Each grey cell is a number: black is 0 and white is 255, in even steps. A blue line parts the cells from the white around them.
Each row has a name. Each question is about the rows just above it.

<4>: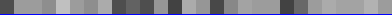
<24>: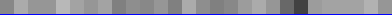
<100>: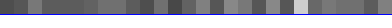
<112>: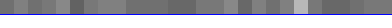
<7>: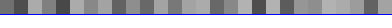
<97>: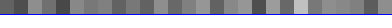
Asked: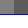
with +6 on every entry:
[134,98]
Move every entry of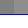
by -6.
[122,136]
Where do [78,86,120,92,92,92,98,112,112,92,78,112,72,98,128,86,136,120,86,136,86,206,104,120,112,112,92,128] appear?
<100>
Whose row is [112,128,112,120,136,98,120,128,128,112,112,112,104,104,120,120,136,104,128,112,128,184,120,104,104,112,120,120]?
<112>
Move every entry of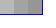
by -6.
[178,157,144]
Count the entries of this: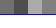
4

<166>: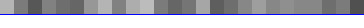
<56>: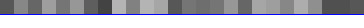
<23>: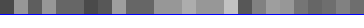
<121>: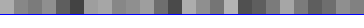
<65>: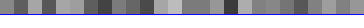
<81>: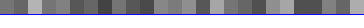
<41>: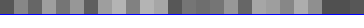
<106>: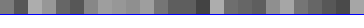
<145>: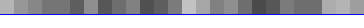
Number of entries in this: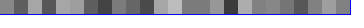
25
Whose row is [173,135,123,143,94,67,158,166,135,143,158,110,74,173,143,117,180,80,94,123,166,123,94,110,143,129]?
<121>

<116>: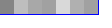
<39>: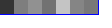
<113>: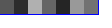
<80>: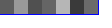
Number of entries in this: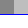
2
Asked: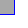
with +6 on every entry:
[174]
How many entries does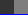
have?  2
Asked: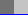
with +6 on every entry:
[120,202]
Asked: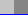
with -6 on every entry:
[190,127]
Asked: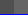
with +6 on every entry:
[86,107]

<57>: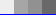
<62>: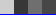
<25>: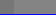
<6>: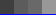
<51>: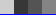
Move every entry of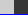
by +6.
[212,61]
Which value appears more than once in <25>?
[132]
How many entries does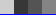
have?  4
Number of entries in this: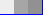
3
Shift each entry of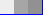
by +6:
[244,172,151]

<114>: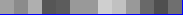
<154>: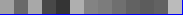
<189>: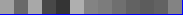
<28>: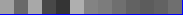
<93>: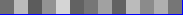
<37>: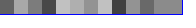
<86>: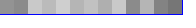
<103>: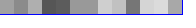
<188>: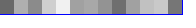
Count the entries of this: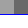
2
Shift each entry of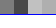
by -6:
[118,66,187,169]

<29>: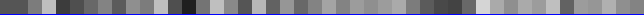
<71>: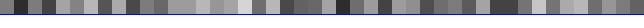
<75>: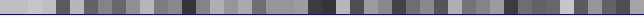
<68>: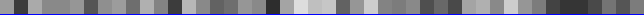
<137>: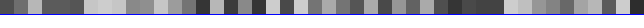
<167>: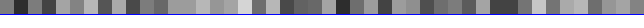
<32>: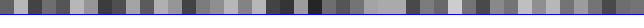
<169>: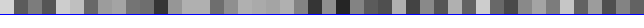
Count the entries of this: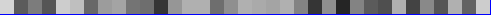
35
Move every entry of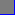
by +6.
[130]
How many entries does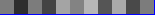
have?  11

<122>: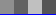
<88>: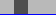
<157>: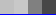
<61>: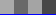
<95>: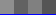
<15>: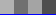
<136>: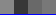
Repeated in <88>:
[185]
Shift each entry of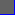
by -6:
[92]
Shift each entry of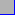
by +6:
[184]
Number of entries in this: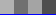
4
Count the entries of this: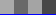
4
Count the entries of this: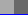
2

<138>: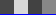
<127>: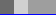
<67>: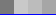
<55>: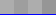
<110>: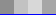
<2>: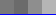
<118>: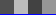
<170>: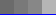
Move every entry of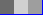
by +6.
[113,214,164]
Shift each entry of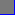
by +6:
[127]

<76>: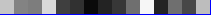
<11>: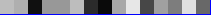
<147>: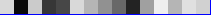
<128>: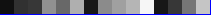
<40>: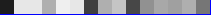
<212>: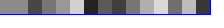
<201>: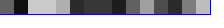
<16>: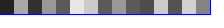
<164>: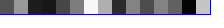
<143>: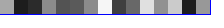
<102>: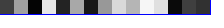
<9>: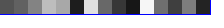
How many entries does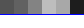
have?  6
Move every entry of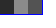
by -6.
[37,133,77]
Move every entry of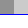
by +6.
[151,209]
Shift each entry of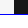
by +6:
[252,29]
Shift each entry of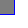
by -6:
[119]
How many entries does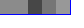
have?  5

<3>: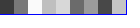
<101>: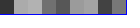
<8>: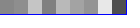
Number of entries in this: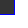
1
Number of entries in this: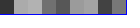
9
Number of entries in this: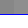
2
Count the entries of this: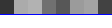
8

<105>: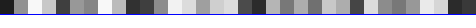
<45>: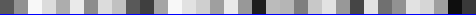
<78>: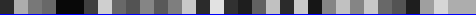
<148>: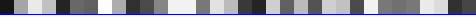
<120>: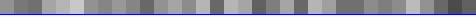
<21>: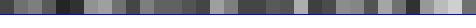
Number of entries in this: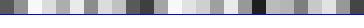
26
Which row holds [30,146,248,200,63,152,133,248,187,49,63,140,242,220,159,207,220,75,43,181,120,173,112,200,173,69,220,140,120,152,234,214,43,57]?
<105>
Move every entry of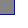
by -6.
[127]
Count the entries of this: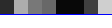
8

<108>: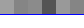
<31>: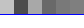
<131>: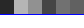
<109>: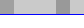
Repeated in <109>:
[202]
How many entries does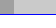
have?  4
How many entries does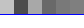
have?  6

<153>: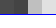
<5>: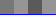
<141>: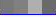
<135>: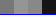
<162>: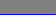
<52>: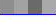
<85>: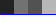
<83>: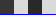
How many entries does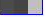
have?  3
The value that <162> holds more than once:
[128]
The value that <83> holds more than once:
[218]
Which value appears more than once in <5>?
[149]
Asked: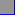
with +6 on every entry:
[155]
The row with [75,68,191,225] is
<153>

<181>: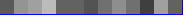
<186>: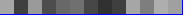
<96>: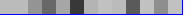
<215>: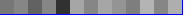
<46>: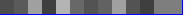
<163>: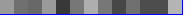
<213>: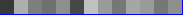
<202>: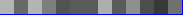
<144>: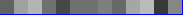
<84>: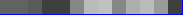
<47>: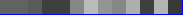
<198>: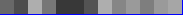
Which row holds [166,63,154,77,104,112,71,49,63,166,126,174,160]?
<186>
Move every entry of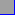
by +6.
[166]
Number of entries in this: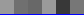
6
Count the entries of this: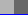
2
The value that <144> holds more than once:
[112]
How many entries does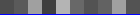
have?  10

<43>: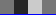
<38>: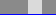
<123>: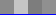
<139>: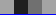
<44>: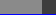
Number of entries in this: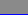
2
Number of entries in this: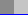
2
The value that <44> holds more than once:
[138]
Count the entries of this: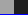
2
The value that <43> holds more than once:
[118]
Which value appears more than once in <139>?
[164]
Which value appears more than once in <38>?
[138]

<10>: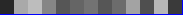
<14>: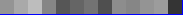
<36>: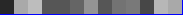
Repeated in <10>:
[86]
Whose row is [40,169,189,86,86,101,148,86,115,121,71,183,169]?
<36>
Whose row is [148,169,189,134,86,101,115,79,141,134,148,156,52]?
<14>
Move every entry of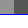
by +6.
[154,92]
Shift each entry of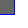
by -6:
[95]
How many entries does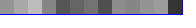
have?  13
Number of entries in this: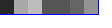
7

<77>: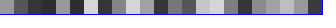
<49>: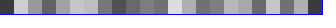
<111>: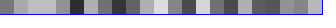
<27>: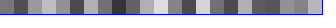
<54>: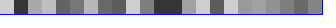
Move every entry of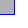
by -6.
[170]
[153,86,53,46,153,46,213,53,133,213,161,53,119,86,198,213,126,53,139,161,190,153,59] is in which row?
<77>
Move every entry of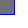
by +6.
[119]
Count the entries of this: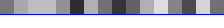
16
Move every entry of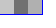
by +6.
[204,119,182]

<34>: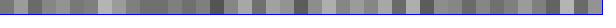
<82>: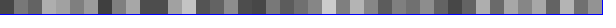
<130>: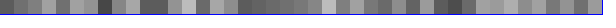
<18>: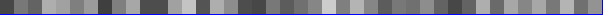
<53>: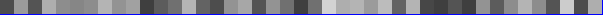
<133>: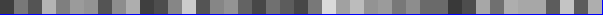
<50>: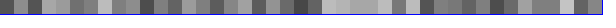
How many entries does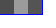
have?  3
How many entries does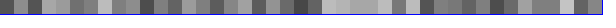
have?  43
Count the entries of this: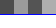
4
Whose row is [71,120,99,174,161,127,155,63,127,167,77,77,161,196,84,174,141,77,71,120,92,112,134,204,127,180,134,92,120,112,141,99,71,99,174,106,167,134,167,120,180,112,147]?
<18>
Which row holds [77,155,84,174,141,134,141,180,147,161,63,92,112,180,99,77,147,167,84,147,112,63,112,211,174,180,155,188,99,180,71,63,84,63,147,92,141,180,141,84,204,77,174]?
<53>
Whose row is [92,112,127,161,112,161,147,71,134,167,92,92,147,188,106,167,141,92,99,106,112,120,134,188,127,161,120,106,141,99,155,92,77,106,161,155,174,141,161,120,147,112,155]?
<130>

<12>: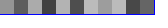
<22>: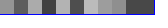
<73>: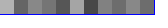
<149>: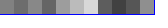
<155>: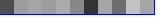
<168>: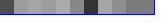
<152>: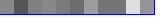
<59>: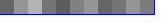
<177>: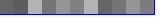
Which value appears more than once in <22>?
[72]
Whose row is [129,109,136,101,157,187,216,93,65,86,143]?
<149>

